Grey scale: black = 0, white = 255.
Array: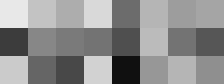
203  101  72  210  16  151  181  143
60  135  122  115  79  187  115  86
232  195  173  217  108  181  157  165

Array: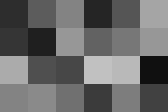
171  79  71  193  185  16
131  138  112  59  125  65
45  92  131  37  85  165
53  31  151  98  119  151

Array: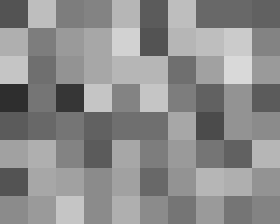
46  117  54  197  131  197  125  97  147  91
91  104  117  97  111  111  167  75  147  139
83  190  125  131  182  91  190  104  104  97
161  175  131  91  167  125  154  117  97  182
197  111  147  167  182  182  111  161  217  154
175  125  154  167  210  83  182  190  203  131
83  167  161  139  161  104  147  182  175  147
139  154  197  139  175  139  117  154  117  131

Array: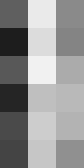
29  220  132
95  234  138
68  198  144
88  241  171
74  205  179
37  191  185

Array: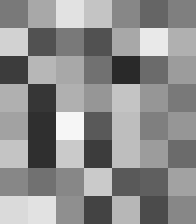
210  81  121  81  168  233  176
135  113  135  202  89  95  162
218  226  143  67  183  75  135
60  183  168  113  41  107  156
176  54  176  150  196  150  121
196  47  202  60  190  156  107
121  168  226  196  135  101  127
162  47  246  89  190  127  150

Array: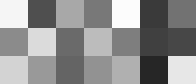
211  153  100  146  176  38  231
139  219  106  188  126  64  71
245  79  168  120  252  58  114

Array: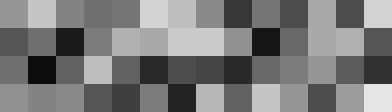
85  111  27  124  176  169  203  203  144  21  104  169  176  85
111  13  98  190  98  41  77  69  41  104  124  150  91  49
150  197  131  111  117  211  190  137  55  117  77  169  77  211
144  131  137  85  63  124  34  183  98  197  150  77  156  229
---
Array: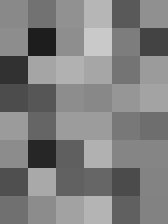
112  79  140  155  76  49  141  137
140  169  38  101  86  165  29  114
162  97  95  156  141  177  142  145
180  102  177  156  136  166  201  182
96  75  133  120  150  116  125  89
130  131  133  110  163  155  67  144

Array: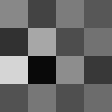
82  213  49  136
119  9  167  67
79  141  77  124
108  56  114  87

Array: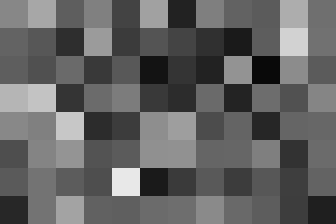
39  90  78  136  181  94  99  135
115  115  132  128  195  80  87  167
163  92  148  199  52  106  46  94
97  78  83  44  107  57  155  128
95  232  91  60  124  88  59  67
107  26  144  142  57  19  84  161
110  58  145  158  44  52  68  34
138  89  101  76  106  34  48  127
105  60  102  100  35  147  26  98
93  87  127  38  109  9  93  91
61  62  50  101  81  140  210  173
31  99  107  103  133  91  113  111

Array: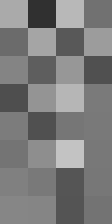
134  128  116  124  78  132  107  170
133  121  142  80  148  94  165  48
84  85  195  118  182  151  88  184
115  119  120  121  122  80  156  113

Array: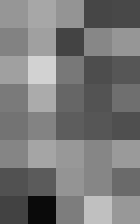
66  81  133  115  122  160  130  150
10  91  165  131  171  210  160  167
125  148  152  93  102  120  67  148
192  134  134  86  83  77  135  70
152  106  154  79  111  86  150  72

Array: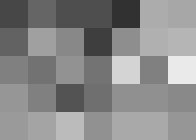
154  150  128  98  71
164  128  114  160  101
187  83  146  136  78
145  111  115  62  78
169  144  212  142  49
169  144  128  176  172
150  137  234  181  167

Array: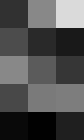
9  72  136  76  49
1  122  91  41  136
31  125  54  25  218

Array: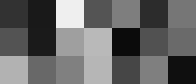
178  83  50
104  26  25
128  159  239
182  185  84
70  11  126
127  81  44
15  106  118

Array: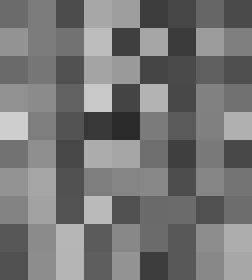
80  87  131  147  114  206  144  106  147  108
141  139  162  165  143  126  139  119  124  124
180  181  82  81  71  83  98  80  114  76
94  90  186  126  172  56  199  164  188  167
147  135  80  133  165  42  68  154  63  158
61  107  106  136  110  123  179  69  165  60
88  88  107  77  64  89  72  74  59  70
135  140  80  133  121  128  130  95  156  102
167  174  109  115  72  175  113  78  127  75
